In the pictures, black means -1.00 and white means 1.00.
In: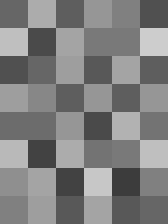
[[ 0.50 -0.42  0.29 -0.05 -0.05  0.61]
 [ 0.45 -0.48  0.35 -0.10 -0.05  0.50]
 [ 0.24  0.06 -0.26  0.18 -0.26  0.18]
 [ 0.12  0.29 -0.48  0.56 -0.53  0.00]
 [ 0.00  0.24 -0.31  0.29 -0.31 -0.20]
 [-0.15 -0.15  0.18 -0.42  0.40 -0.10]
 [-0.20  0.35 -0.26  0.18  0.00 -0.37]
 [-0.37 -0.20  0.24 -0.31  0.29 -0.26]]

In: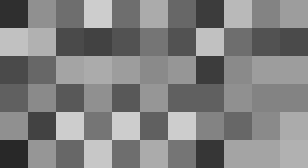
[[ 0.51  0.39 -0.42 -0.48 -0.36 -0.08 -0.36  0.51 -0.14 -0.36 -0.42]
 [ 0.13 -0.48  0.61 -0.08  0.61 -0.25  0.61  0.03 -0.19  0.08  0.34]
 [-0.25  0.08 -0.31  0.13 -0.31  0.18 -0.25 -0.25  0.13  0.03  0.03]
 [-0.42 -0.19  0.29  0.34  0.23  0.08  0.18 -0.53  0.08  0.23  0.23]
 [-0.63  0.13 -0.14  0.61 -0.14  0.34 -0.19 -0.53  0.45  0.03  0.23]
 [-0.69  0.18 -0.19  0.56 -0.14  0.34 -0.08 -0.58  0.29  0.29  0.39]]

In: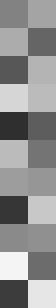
[[ 0.91 -0.15]
 [ 0.68  0.47]
 [ 0.47 -0.09]
 [ 0.35 -0.21]
 [ 0.23  0.18]
 [ 0.08  0.13]
 [ 0.02  0.29]
 [-0.32  0.41]
 [-0.53  0.80]
 [-0.58  0.57]
 [-0.63 -0.27]]

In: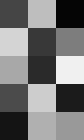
[[ 0.66 -0.56 -0.02]
 [ 0.32 -0.67  0.88]
 [-0.41  0.61 -0.79]
 [-0.46  0.49 -0.96]
 [-0.84  0.38  0.20]]

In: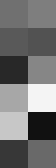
[[ 0.56 -0.87]
 [ 0.31  0.91]
 [-0.12 -0.01]
 [-0.30 -0.36]
 [-0.57 -0.18]
 [-0.69  0.05]]

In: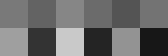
[[ 0.25 -0.60  0.58 -0.72  0.15 -0.82]
 [-0.05 -0.22  0.05 -0.16 -0.34 -0.10]]

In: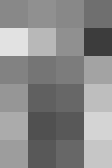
[[ 0.77  0.44  0.13 -0.53]
 [ 0.34 -0.37 -0.31  0.66]
 [ 0.23 -0.31 -0.19  0.55]
 [ 0.18 -0.25 -0.19  0.49]
 [ 0.07  0.13  0.07 -0.13]
 [ 0.02 -0.08 -0.03  0.28]]
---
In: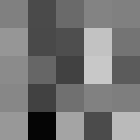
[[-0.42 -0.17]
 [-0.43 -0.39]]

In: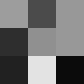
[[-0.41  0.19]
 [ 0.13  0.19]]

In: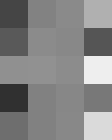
[[0.02 0.08]
 [0.09 0.07]]

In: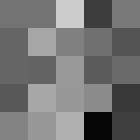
[[-0.09  0.60]
 [ 0.30  0.00]]

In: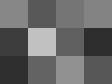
[[-0.31 -0.08]
 [ 0.51 -0.25]]

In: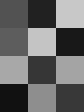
[[-0.74  0.57]
 [ 0.54 -0.81]]
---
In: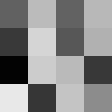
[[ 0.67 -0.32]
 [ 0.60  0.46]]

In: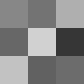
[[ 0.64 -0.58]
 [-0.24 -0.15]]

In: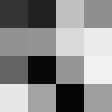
[[ 0.16  0.70]
 [-0.94  0.17]]

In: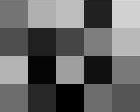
[[-0.74 -0.47]
 [-0.96  0.24]]

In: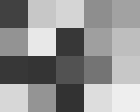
[[ 0.82 -0.57]
 [-0.59 -0.36]]

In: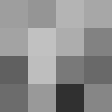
[[ 0.51  0.36]
 [ 0.49 -0.05]]

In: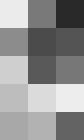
[[-0.41 -0.34]
 [-0.30 -0.07]]
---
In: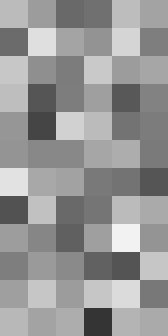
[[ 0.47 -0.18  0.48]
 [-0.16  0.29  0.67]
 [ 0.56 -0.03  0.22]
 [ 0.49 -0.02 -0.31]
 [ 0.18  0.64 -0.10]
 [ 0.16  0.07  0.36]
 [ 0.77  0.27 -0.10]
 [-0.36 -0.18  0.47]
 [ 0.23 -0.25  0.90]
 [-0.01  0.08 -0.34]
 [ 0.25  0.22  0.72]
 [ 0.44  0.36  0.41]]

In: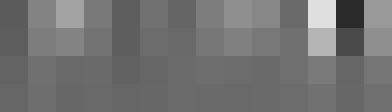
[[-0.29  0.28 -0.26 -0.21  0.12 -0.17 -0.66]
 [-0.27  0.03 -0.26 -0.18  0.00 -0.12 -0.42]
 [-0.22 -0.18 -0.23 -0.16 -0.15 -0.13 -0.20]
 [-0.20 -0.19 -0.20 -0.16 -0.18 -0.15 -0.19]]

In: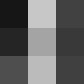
[[-0.83 -0.49]
 [-0.71 -0.55]
 [-0.39 -0.50]]

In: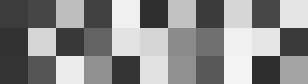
[[-0.53  0.49  0.88  0.52  0.68  0.79]
 [-0.61 -0.56  0.78  0.09  0.88 -0.55]
 [-0.60  0.85 -0.59  0.13  0.91  0.29]]

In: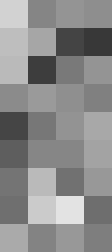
[[ 0.65  0.16]
 [ 0.49 -0.47]
 [ 0.46 -0.05]
 [ 0.09  0.12]
 [-0.46  0.15]
 [-0.26  0.05]
 [-0.09 -0.11]
 [-0.13  0.78]
 [ 0.33  0.19]]

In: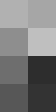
[[ 0.39]
 [ 0.11]
 [-0.14]
 [-0.32]]

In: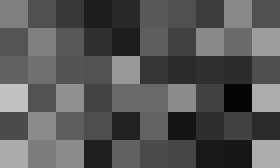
[[ 0.00 -0.55 -0.68 -0.37  0.07]
 [-0.33 -0.31 -0.77 -0.49 -0.17]
 [-0.24 -0.34  0.19 -0.66 -0.66]
 [ 0.52  0.13 -0.17  0.09 -0.96]
 [-0.41 -0.26 -0.74 -0.84 -0.48]
 [ 0.34  0.10 -0.24 -0.46 -0.83]]

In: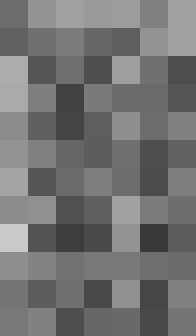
[[-0.15  0.26  0.22  0.27]
 [-0.24 -0.03 -0.26  0.27]
 [ 0.35 -0.13  0.24 -0.39]
 [ 0.33 -0.48 -0.17 -0.33]
 [ 0.09 -0.47  0.12  0.01]
 [ 0.15 -0.21 -0.13 -0.24]
 [ 0.29 -0.17 -0.15 -0.01]
 [ 0.09 -0.37  0.27 -0.14]
 [ 0.58 -0.52  0.15 -0.28]
 [ 0.11 -0.11 -0.06 -0.16]
 [-0.08 -0.12  0.13  0.00]
 [-0.06 -0.38 -0.18 -0.08]]

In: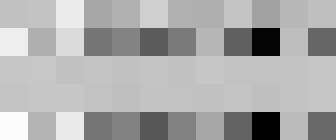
[[ 0.51  0.85  0.39  0.38  0.54  0.44]
 [ 0.87  0.72  0.03 -0.04 -0.25  0.49]
 [ 0.55  0.51  0.51  0.51  0.52  0.53]
 [ 0.54  0.55  0.50  0.52  0.54  0.53]
 [ 0.98  0.83  0.01  0.01 -0.22  0.47]]
